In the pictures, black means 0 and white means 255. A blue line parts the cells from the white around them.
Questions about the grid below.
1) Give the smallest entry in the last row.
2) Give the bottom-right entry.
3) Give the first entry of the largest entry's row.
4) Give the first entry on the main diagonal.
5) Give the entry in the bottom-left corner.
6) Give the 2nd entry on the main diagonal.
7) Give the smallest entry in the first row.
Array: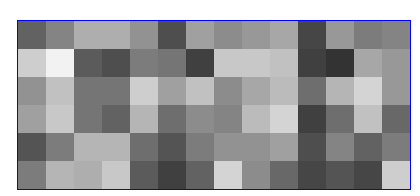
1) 64
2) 206
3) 206
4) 98
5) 124
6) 242
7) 70

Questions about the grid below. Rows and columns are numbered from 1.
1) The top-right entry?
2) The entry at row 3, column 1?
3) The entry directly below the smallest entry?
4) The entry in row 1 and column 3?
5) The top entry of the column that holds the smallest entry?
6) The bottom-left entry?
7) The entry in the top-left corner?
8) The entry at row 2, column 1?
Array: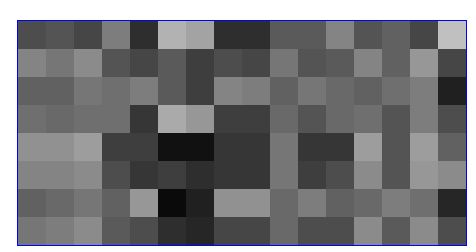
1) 192
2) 97
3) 46
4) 70
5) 178
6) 118
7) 77
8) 132

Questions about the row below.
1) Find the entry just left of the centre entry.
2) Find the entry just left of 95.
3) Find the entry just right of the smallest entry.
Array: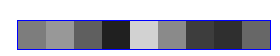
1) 32
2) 152
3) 210

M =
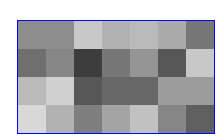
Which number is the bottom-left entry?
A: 216
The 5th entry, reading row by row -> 186
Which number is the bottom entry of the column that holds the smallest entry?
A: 127
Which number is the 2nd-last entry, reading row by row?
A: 134
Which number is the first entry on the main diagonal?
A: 141
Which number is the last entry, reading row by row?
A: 95
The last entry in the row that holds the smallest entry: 200
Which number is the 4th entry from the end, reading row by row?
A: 164

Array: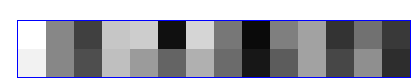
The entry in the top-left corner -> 255
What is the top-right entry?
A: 57
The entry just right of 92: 162
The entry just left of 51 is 162
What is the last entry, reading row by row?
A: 45
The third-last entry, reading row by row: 71
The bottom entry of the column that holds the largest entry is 242
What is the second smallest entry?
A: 16

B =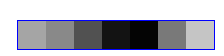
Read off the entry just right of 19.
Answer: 4
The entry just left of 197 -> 121

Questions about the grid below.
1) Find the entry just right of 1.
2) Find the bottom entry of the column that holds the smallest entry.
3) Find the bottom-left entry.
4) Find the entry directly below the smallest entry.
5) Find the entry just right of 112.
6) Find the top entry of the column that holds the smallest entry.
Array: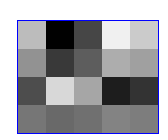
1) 70
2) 105
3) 118
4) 57
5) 131
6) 1

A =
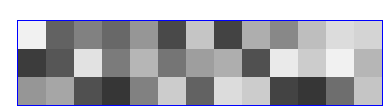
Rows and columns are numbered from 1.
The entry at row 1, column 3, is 129
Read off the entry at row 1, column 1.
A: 241
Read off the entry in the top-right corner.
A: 212
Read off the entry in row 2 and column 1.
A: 60
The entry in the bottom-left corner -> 150
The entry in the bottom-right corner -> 197
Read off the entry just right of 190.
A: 220

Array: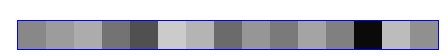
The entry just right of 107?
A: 150
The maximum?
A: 203
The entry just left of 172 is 156
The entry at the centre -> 107

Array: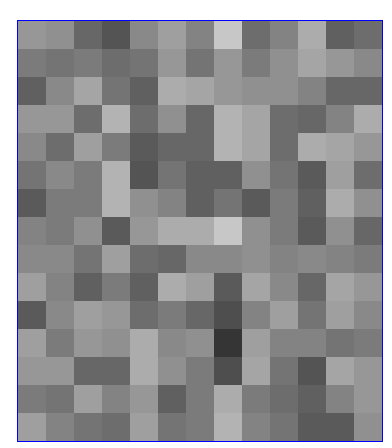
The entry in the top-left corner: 151
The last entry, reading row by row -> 144
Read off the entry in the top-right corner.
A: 109
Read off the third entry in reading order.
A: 103
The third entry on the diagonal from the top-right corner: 131
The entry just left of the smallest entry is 144
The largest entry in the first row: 199
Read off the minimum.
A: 53
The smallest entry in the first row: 84
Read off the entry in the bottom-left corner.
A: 159
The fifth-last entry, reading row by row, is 131
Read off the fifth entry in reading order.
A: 137
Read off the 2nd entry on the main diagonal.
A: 116
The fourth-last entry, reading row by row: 116
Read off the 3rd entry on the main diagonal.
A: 165
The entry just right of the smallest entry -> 159
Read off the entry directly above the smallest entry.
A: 78
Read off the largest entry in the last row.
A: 179
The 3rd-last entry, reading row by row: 90
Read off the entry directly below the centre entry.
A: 137
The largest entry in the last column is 172
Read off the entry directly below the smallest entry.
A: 78
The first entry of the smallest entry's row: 159
